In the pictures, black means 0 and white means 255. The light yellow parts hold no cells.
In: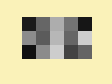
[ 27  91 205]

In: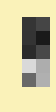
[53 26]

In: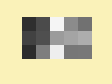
[ 47  79 238]

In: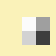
[251  62]

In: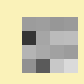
[156 166 161 218]

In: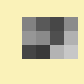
[130 138 179]
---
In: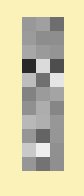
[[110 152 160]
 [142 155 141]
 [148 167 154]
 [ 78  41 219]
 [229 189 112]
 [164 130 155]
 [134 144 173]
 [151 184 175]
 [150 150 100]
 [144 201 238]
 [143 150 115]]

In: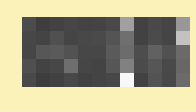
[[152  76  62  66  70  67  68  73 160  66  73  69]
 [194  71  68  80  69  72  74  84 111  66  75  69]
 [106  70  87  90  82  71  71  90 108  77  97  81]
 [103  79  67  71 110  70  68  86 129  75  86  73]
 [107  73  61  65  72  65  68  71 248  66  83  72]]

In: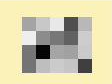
[[184 164 200 232  79]
 [205 238 140 119  97]
 [202 117   6 165 161]
 [ 63 116 190 203 197]]

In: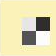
[[ 46 230]
 [253  84]]

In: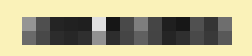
[[110 148  79  36  33  31 223  22  73 126  69  31  23  80  53]
 [ 88 106  72  44  39  47 145  45  69  96  68  37  47  73  57]]

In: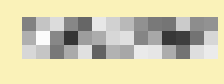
[[146 129 196 220 135 102 231 209 185 145 121 117 203 141]
 [214 175 251 135  52 157 172 215 224 133 168  55  62 115]
 [235 215 197 120 170 224  98 178 167 234 230 172 115 222]]

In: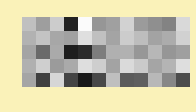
[[217 192 158 204  34 251 150 160 210 155 143 131]
 [209 178 195 167 161 223 192 164 204 189 163 172]
 [159 164 106 170  30  43 125 176 177 151 183 150]
 [222 176 207 155 170 222 206 163 218 202 165 180]
 [ 76 165  64 214  68  25  72 191  91  95 184 135]]

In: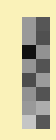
[[ 86 153]
 [ 80 153]
 [146  17]
 [ 83 148]
 [155  76]
 [ 83 145]
 [173 153]
 [ 87 197]]
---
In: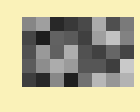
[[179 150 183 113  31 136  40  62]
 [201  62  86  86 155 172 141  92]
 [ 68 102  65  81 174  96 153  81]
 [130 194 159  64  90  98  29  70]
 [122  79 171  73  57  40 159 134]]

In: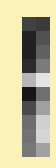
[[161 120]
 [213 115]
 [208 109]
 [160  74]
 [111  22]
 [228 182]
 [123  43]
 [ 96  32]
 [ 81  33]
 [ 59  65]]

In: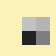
[[127  34]
 [180 194]]

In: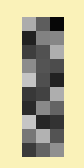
[[144 100  58]
 [ 83 178 119]
 [ 51  38 197]
 [100 137  42]
 [174  66  56]
 [ 34  79 196]
 [ 76  84 140]
 [174  81  62]
 [134 130  33]
 [  7  93 172]]

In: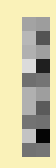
[[117 114]
 [  5 195]
 [112 115]
 [ 90 176]
 [158 176]
 [116 111]
 [ 31 219]
 [159 176]
 [ 83 183]
 [157 163]]

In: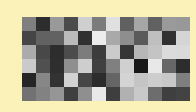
[[ 67  63 109 201 177  62 233 143  63 150 130 114]
 [127 200 205 197 212 101  44  70 210  51 135  37]
 [ 45 103 232  24 208 128  64 206 143  46  80 202]
 [218 219 196 183  54 203  60 124  76  45  72 171]
 [213  48 191  90 142 169 236  48 187  98  98  69]
 [152 154  97 166  96 224 124 207  75 153  45 127]]

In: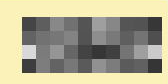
[[ 53  97  91 124 145  90 120  99 125  61]
 [203 159 116  64  54  67 102 149 123 217]
 [ 79 116  95 121 142  83 131 119 114  99]
 [ 55  83  85 135 159  84 113 136  94  69]]

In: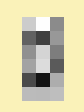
[[190 186 187]
 [173  20  74]
 [ 90 220 163]
 [125 212 144]
 [152  64  97]
 [139 254 204]]
